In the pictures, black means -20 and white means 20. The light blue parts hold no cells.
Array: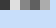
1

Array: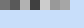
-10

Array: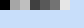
-10

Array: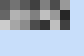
0

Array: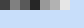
-14

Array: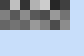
-6

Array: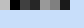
-14

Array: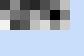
6
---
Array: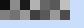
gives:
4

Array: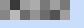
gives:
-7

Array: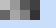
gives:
0

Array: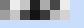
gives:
9

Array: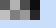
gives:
4

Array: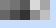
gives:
2

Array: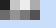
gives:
-1
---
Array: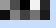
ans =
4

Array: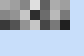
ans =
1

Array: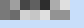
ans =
-1

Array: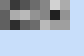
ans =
-5

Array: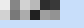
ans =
17

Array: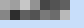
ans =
7

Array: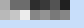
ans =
7
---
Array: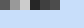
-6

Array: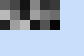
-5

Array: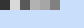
-12

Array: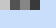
11

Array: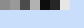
2

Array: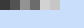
-11
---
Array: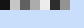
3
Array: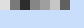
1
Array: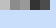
2
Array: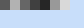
-4
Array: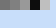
0
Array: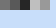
-2
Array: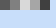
0
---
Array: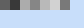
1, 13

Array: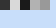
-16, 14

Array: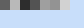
-7, 13

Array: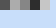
1, 11

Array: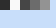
-9, 19

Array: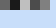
10, 10

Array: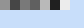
-5, 17

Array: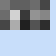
-11, 13

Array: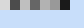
-4, 14

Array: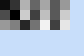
-10, 18
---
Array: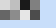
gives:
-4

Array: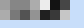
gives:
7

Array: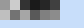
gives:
10

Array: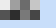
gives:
-7

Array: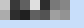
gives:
7

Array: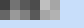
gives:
-4
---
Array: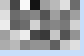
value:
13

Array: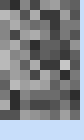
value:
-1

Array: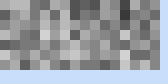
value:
5

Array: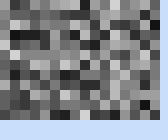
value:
-17

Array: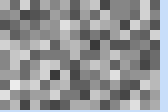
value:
-7

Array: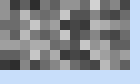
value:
1
